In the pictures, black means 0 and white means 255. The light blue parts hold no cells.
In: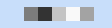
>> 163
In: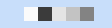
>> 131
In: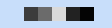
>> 4
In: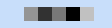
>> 193
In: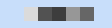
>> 102
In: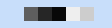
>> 205
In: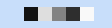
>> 249
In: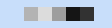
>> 50
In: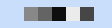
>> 70
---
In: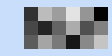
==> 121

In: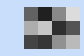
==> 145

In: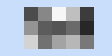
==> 163

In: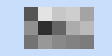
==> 137

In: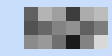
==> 111

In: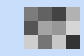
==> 199
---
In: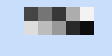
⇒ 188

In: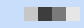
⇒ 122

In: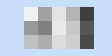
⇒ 227

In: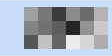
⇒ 201

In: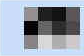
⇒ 174

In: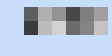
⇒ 188
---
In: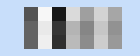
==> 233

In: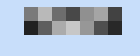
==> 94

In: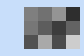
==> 93

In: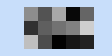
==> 95

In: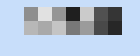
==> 169

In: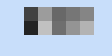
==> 193
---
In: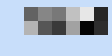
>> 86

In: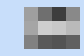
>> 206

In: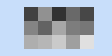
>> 99

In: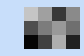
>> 124

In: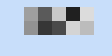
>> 54

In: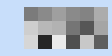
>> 184

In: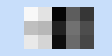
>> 183

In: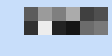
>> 237

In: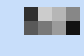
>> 120

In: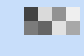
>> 101
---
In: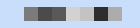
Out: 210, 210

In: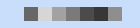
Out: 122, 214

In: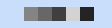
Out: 63, 211

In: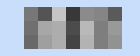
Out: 76, 197

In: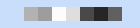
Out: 222, 252

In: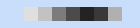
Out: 75, 223

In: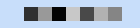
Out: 200, 200
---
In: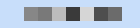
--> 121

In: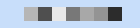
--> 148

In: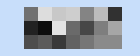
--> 118

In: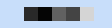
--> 68

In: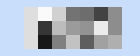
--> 155

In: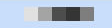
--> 126

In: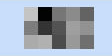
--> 125

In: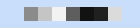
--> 139

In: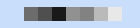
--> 130
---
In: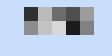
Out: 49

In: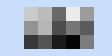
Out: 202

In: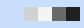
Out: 210

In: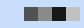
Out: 81

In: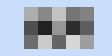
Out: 173

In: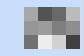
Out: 168

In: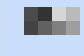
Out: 75
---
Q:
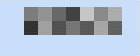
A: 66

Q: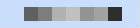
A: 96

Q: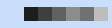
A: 63

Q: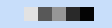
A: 41

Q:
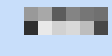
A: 71

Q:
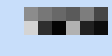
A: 12

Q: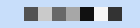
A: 51
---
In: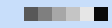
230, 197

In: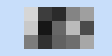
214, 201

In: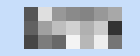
244, 238

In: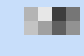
231, 195

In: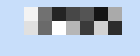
255, 243

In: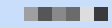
221, 159

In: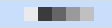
234, 192

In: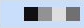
221, 146
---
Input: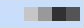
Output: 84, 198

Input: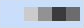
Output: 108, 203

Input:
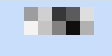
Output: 222, 243

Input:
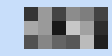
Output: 67, 81

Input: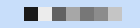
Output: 197, 26

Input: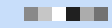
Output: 114, 137

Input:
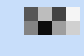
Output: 245, 131
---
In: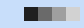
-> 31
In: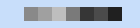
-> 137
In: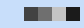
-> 66
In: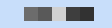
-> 108
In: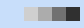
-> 207
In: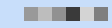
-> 153
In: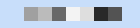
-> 160
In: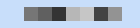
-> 118
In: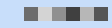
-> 108
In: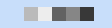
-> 186
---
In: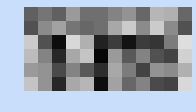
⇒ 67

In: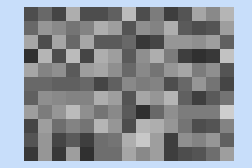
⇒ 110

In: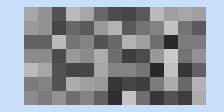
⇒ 62

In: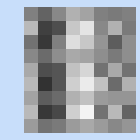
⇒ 136

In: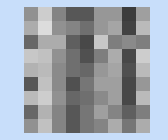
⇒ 118

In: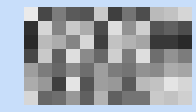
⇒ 194

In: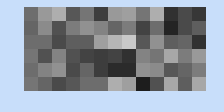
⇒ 94

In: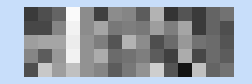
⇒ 100
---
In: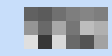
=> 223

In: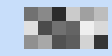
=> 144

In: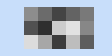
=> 220

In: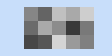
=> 71

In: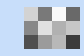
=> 79

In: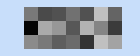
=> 139

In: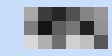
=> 216

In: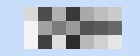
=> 244

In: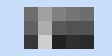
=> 56
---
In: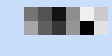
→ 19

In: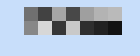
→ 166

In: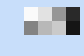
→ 150

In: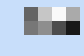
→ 249

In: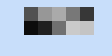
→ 170

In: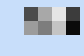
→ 229

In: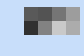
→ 117

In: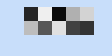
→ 11

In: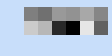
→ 153
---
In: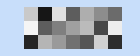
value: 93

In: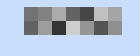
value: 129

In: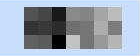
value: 57

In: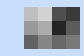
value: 172

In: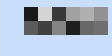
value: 212

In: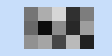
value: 12

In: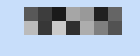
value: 61

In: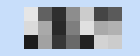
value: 169
